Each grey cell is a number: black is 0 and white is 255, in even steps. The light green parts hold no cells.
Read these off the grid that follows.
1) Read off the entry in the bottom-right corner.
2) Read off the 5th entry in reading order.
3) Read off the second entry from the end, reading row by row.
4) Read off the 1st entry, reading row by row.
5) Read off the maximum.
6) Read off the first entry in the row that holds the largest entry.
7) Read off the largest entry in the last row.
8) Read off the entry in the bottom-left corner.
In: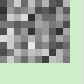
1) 120
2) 192
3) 180
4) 78
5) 232
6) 92
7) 204
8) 136

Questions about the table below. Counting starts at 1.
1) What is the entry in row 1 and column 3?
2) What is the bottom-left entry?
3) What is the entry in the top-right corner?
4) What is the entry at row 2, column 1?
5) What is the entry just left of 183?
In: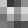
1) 82
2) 126
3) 142
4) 157
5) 126
